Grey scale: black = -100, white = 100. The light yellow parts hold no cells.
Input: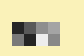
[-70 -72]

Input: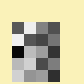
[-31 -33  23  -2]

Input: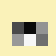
[-42  93]

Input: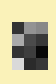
[-60 -41 -94]

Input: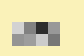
[65 23]

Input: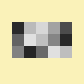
[-67  76 -18]

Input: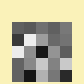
[-25  87 -82   2 -68]

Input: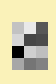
[ 52 -45  49]

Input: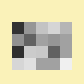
[-61 -23  57  26]
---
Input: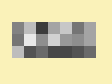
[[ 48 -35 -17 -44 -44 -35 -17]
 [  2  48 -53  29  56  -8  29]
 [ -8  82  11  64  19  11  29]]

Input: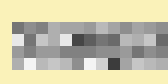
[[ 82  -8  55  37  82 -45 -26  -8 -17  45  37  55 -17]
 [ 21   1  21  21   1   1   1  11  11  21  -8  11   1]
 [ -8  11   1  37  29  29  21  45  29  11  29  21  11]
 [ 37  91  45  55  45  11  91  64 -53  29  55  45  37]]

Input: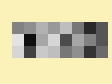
[[ 78 -88  30  68 -41  30   2 -33]
 [ 68 -49  58  49  -7  12 -59 -16]
 [  2  12  39  20  49  -7 -68 -33]]

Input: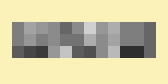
[[-28 -45 -54  18  53 -28 -37   9  45 -64 -64 -20]
 [ -1  18  -1   9 -10 -10  36   9  28  -1  -1 -20]
 [ -1  28  18   9 -20   9  63  18  36  -1  -1 -20]]

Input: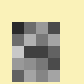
[[ 57 -50 -50 -23]
 [-67 -15  20 -41]
 [ 20  12  -6 -41]
 [-23  29   4  29]
 [-15  39  -6  29]]

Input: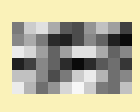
[[-75 -50   6 -22 -66 -92 -66 -30 -13 -58]
 [  6  33  -4 -66 -75 -40   6 -22 -75 -92]
 [ 84  41 -13  16  68  94  60  -4 -13  51]
 [ 51  51   6 -40  -4  60  84  41 -13   6]
 [ -4  60  76  33 -30 -40  16  51  25 -50]
 [ 84  68  25 -22  25  76  76  33 -22   6]]

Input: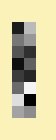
[[ 74 -98]
 [-54 -70]
 [-34 -62]
 [-88 -25]
 [ 28  10]
 [ -7  19]
 [-78  46]
 [-16  91]]
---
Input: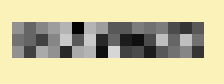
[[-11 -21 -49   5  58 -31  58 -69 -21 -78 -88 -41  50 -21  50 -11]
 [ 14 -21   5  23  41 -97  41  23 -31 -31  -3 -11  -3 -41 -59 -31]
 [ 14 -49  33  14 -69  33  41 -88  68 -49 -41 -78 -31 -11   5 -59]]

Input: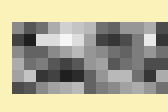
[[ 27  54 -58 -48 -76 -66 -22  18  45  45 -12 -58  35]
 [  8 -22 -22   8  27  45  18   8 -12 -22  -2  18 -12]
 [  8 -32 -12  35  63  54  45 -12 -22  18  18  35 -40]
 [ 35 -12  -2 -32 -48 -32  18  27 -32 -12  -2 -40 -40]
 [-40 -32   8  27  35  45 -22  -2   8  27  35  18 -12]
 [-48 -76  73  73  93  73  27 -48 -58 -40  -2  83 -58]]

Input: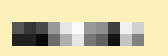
[[-75 -75 -93 -15  37  80  -6 -24 -84  53   2]
 [-34 -58 -42  20  80  97  20  11 -50  89  63]]

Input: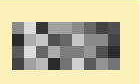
[[  8  72 -57  26  26   8 -19 -47 -37]
 [-29  72 -19  35  -1  -1  16 -37 -66]
 [-47  26  45 -66 -10  63 -29  16 -10]
 [-66  35  55 -37 -19  55   8   8 -47]]

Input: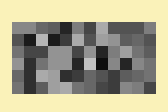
[[-10 -45 -45  15  15 -45  15 -71  -2  25 -10 -27]
 [-10 -63 -27  25  33 -10 -19 -45 -53   6  -2 -45]
 [  6   6 -19 -27 -71  -2 -45  33 -35 -35 -35  -2]
 [ 15 -63 -10  15  15 -71  51 -89   6 -71   6 -10]
 [-19 -63  33  25 -63 -53 -19 -35 -53 -27 -19 -10]
 [-35 -79  43 -79 -53  33 -35  25  15 -27 -19 -35]]

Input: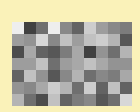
[[ 41 -13 -40  51 -22  -3   7 -32 -13  69]
 [-40  32 -22 -32  -3  32 -49  15 -13  41]
 [ 87 -49 -13  87   7 -22  61  23   7  -3]
 [-22  51  15 -32   7  41 -13   7  -3  32]
 [ 15   7  32  61  41 -13  61 -22  51 -22]
 [ 23  23  51 -13  23  32  51  32  15  15]
 [ 23  15  69   7  51  23  51  61  41 -32]]

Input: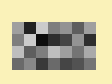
[[ -1  59 -90 -64 -46  15 -64]
 [-17   7 -55 -17 -46 -36  -9]
 [ 49 -26  -1  49  25  -9  33]
 [ 25 -73  59  -1  15 -26  25]]
